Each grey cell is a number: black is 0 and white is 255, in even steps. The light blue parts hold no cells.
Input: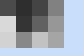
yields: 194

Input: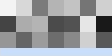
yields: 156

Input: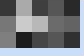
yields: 70

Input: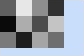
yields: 165

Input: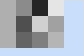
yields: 127

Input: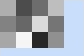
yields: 39

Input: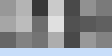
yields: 116

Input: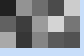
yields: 133
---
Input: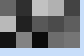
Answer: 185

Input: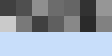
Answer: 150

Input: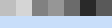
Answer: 191

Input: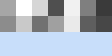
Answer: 241

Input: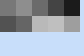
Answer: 185

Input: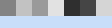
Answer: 213

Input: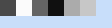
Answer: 199

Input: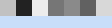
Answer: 216
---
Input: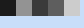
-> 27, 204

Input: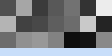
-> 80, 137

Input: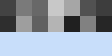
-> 67, 38

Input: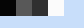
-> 5, 251

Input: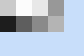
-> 202, 180

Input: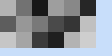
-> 179, 206

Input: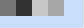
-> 118, 167

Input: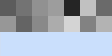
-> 92, 179
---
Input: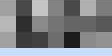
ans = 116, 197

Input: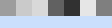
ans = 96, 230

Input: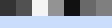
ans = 147, 244

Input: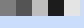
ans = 189, 229

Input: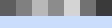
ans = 141, 212

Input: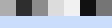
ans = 220, 241

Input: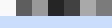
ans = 37, 249

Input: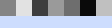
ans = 153, 225

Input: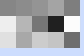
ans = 117, 252
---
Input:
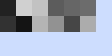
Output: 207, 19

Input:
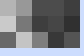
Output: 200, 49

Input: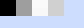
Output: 248, 1

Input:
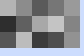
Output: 194, 45

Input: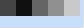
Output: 201, 16

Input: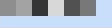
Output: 216, 53
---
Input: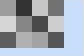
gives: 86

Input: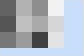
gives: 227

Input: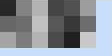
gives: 200

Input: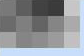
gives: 192

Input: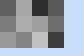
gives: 61

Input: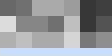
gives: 142
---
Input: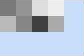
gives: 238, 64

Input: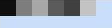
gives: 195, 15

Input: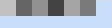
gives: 193, 67

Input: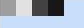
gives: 225, 23

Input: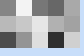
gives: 243, 47

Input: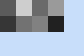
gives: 206, 33
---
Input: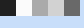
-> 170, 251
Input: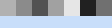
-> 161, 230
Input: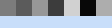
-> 60, 209
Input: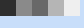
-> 104, 239
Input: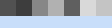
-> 177, 217
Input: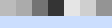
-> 52, 228
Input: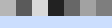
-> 34, 215
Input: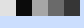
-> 167, 224
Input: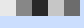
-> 41, 232
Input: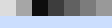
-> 60, 219
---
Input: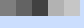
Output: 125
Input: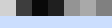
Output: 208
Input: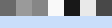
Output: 106
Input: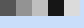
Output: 86
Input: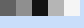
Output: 98
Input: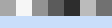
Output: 167
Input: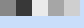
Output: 135
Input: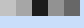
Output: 194
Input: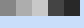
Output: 134
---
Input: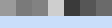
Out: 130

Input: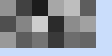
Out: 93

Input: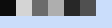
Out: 212

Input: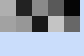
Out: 162

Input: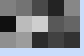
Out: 143

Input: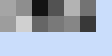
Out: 208

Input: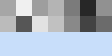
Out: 226

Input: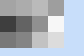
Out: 247
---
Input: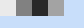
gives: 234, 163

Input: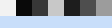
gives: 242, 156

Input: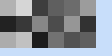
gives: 178, 95

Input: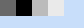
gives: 104, 234

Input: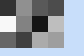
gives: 51, 158

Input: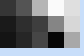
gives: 54, 168
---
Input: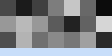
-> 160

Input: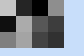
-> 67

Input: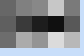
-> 219

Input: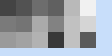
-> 193

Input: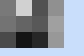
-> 39

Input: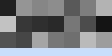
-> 186

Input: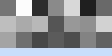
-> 131

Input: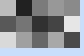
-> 168

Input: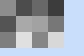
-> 134
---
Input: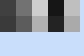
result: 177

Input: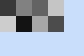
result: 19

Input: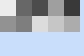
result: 220

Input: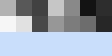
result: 124

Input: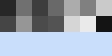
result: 214

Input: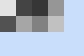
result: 166
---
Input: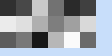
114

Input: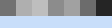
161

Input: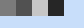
81

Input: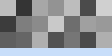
189

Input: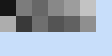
136

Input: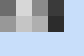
215

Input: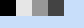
230

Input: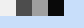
77
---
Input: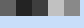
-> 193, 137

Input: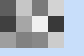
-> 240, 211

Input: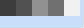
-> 241, 144

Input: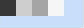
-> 247, 206

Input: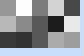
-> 253, 232

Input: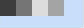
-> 220, 164

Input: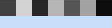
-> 210, 182

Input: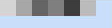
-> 212, 187

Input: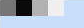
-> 240, 177

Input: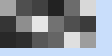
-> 229, 223
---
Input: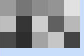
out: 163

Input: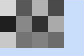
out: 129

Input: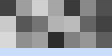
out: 158

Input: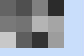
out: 51

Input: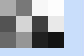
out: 32

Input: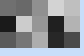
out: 173
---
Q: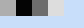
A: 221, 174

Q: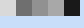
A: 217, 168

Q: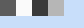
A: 250, 182

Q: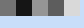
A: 217, 149

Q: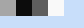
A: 249, 166

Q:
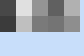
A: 224, 191

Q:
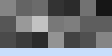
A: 194, 153
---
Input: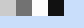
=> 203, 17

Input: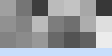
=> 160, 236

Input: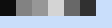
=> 13, 48

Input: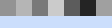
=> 147, 159

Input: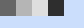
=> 101, 46

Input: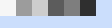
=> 246, 48

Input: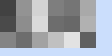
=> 65, 95
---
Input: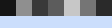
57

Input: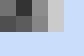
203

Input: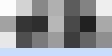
122

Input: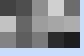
130

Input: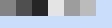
79

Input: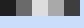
31
